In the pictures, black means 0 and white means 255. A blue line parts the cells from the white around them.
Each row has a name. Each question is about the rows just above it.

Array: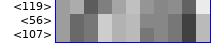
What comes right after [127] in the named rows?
[165]
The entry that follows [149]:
[135]

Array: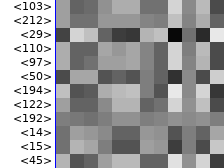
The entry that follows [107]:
[145]
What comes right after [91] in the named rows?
[173]
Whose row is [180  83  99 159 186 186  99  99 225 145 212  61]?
<45>
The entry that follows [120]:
[113]

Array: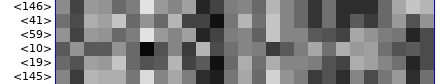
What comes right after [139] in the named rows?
[67]
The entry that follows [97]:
[196]

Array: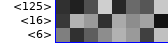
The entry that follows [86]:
[200]
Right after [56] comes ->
[178]
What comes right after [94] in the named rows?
[141]

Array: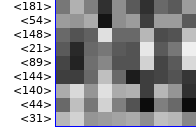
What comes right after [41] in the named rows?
[105]
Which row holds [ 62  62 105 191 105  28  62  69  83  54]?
<144>
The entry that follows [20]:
[142]
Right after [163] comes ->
[171]
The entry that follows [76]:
[83]
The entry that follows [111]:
[135]
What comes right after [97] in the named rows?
[224]

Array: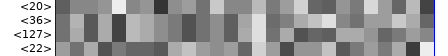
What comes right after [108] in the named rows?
[128]
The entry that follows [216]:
[157]
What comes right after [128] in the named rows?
[171]
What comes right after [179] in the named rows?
[89]
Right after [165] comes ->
[223]
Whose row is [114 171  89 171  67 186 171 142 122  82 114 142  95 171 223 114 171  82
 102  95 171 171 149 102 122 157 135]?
<127>

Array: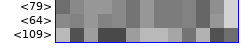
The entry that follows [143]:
[211]
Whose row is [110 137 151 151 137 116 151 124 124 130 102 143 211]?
<79>
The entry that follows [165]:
[116]

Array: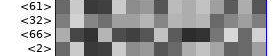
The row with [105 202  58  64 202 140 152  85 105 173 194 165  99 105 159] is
<2>
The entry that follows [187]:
[173]
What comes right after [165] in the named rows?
[99]
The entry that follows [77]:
[64]
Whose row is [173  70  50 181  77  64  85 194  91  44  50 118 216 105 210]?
<66>
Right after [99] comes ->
[105]

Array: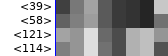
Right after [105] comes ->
[76]
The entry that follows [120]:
[163]
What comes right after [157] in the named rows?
[90]
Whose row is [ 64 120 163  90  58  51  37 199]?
<39>

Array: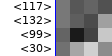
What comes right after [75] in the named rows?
[160]
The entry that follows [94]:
[75]
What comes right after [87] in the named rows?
[100]
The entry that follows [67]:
[200]
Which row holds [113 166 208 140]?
<30>
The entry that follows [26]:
[67]

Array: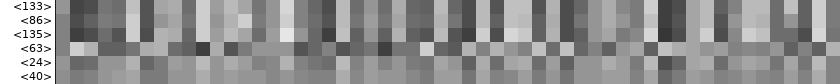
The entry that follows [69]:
[77]
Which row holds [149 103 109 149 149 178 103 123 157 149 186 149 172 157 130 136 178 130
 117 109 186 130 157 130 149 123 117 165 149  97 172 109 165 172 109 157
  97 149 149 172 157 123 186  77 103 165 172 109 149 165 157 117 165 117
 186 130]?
<24>
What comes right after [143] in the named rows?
[123]
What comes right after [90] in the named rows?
[178]
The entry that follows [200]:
[97]

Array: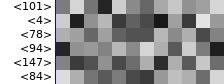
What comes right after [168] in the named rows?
[199]
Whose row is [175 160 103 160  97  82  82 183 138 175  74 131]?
<78>

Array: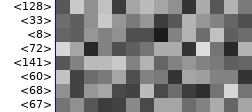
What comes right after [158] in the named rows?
[130]
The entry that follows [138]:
[73]

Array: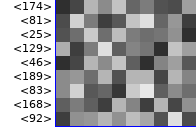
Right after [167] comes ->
[82]
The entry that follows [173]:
[62]

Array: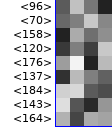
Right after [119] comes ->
[34]
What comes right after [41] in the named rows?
[150]
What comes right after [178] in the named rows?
[69]

